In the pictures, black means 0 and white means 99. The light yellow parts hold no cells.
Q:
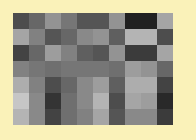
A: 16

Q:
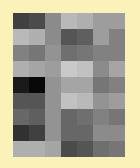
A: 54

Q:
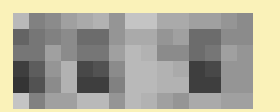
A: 58

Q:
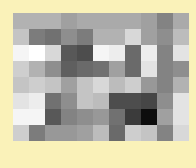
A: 88

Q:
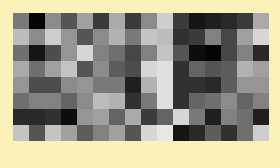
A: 12

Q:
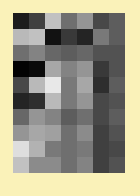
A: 28

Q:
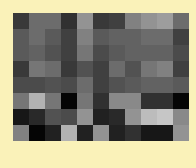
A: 53
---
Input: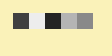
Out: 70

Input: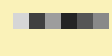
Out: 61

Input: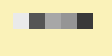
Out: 65

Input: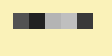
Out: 70

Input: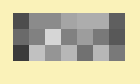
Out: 75

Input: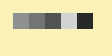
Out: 56
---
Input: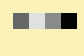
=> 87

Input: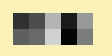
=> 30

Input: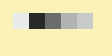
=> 16

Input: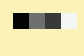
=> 43

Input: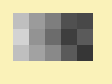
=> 60

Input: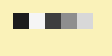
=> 95

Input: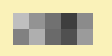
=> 57

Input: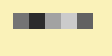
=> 17

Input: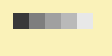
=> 49

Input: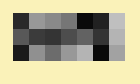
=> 59
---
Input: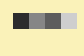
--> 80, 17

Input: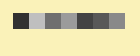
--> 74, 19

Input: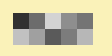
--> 82, 19

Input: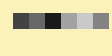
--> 78, 10

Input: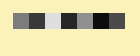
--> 86, 5

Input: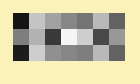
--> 95, 8

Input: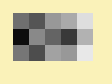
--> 90, 5

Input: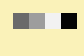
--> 94, 2
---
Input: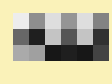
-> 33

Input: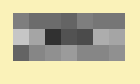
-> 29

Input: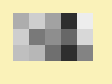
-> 55

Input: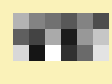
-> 11

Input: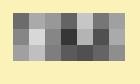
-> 70

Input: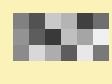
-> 74
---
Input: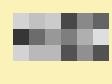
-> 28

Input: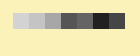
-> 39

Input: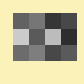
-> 46

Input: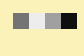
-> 92

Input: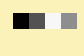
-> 32

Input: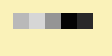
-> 58

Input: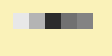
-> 17

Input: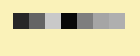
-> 49

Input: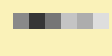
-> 76

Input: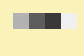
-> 36
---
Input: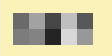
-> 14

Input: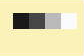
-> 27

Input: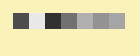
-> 68

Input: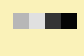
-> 87

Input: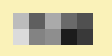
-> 55

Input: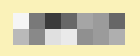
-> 56

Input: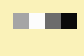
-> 98

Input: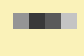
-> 22

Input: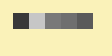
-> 47
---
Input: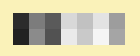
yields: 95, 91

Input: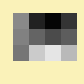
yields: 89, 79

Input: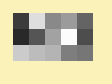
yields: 98, 86

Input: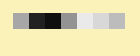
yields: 91, 84

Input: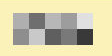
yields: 87, 78

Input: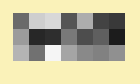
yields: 95, 84

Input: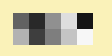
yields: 96, 86

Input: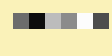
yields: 98, 73

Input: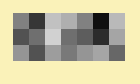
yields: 81, 75
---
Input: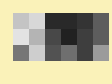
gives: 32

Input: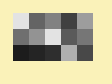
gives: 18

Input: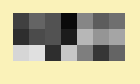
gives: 18

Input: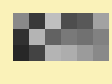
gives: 70

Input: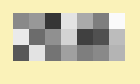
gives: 45

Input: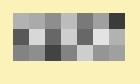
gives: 26

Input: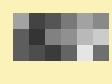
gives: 23
